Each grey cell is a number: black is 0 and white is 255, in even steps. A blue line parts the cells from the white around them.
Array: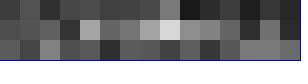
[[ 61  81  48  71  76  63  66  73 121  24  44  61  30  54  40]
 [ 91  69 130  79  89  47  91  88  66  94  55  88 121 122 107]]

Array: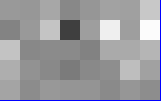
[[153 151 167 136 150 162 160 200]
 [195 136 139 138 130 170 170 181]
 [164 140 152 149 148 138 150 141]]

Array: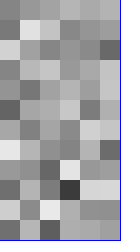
[[133 152 163 181 170 179]
 [210 161 134 149 138 105]
 [148 119 162 180 158 197]
 [167 129 165 138 208 197]
 [153 144 103 228 152 158]
 [206 139 233 176 145 144]]

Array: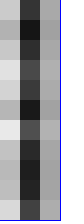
[[203  52 169]
 [200  46 168]
 [211  58 171]
 [233  79 178]
 [185  30 163]
 [217  65 173]]

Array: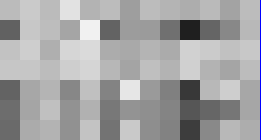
[[187 202 187 226 179 188 158 188 180 173 186 163 188]
 [194 206 175 214 218 172 169 180 171 209 203 193 200]
 [ 99 167 180 135 192 131 230 154 128  56 184 206 167]
 [106 171 179 145 195 115 201 142 130  61 137 184 173]]

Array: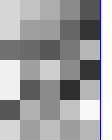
[[214 194 173 139  84]
 [112 106  88 120 183]
 [240  89 139  47 183]
 [214 159 189 157 183]]

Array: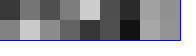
[[ 56 117  80 124 205  78  42 161 145]]

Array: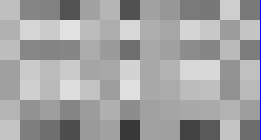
[[191 133 129  82 162 181  80 161 151 122 120 206 121]
 [189 135 132 134 171 155 110 168 160 140 133 185 125]
 [160 207 185 221 194 158 224 169 171 187 191 145 185]
 [196 126 110  78 154 162  56 162 159  66  89 196 109]]
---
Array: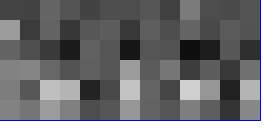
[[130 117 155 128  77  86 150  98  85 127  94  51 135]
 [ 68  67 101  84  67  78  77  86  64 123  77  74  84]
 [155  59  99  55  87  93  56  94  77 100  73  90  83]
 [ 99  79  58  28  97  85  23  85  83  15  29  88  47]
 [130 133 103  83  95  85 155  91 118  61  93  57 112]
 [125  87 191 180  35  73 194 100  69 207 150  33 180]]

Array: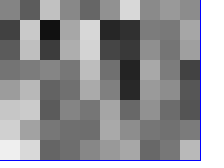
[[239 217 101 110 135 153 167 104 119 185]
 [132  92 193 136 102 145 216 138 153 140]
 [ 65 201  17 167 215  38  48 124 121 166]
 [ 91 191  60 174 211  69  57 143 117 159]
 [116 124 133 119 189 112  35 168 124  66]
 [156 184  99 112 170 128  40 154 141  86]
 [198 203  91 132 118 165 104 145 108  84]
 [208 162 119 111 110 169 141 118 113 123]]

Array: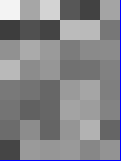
[[ 69 154 150 153 135 147]
 [243 166 211  87  66 164]
 [ 61  80  68 187 186 119]
 [145 170 154 124 138 139]
 [185 140 150 113 114 129]
 [121 115 103 154 165 127]
 [116  97 102 163 157 131]
 [108 140 101 149 178 101]]

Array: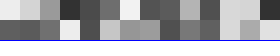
[[ 95  91 112 237  78 198 150 156  80 120  96 217 171 225]
 [237 212 154  50  75 110 242  83  91 180  80 216 213  50]]

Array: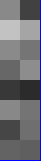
[[ 99  95]
 [137  65]
 [194 165]
 [138 117]
 [103 141]
 [ 56  43]
 [136 116]
 [ 70 111]]

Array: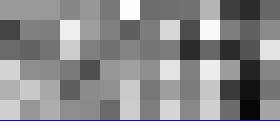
[[207 150 173 141 138 106 204 126 213 136 207 107   7 165]
 [153 153 153 135 151 120 254 108 111 113 182  62  43 103]
 [ 68 129 126 238 157 128  95 124 215  76 249 126  97 139]
 [105  99 114 204 127 113 132 118 123  43 102  43  84 227]
 [211 141 139 121  79 150 160 142 227 129 237 156  35 134]
 [176 201 169  94 139 144 203 119 158 124 198  58  17 116]]

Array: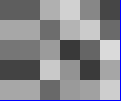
[[167 168 105 154 161 206]
 [ 94  94 176 209 135  70]
 [167 167 109 180 203 106]
 [118 119 155  57 101 218]
 [ 67  66 201 147  58 166]]
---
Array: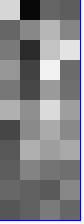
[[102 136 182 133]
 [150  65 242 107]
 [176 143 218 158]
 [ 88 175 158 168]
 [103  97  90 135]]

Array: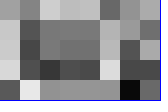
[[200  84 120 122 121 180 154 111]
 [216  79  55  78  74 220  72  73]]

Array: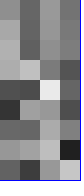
[[168 100 150 121]
 [173 192 123  84]
 [ 52 160 152  78]
 [151 162 190  32]]

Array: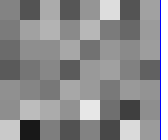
[[123 161 179 138 183 123 104 155]
 [ 90 117 135  91 153 160 129  97]
 [142 188 171 146 231 111  63 142]]

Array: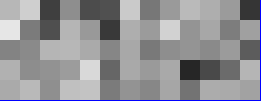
[[230 123  79 181 153  57 174 155 210 148 167 125 160]
 [177 141 146 156 217 102 169 154 169  38  73 107 181]]

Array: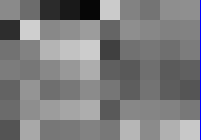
[[ 45 207 136 143 156 101 142 135 129 130]
 [124 119 136 152 173  95  89 111  91  96]
 [107 142 156 165 173  89 135 133 130 120]]

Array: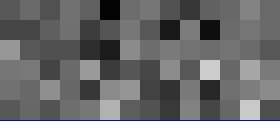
[[ 69  70  95 112  61  85 119  87  24 123  14 107 117 106]
 [118 120  68 106 154  59  86  71 140  87 205 103 166 122]
 [ 88 103  83 110 119 177  93  82  57 130  70 103 201  78]]

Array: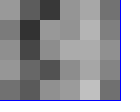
[[123  50 152 147 180 127]
 [150 103  82 141 166 132]]
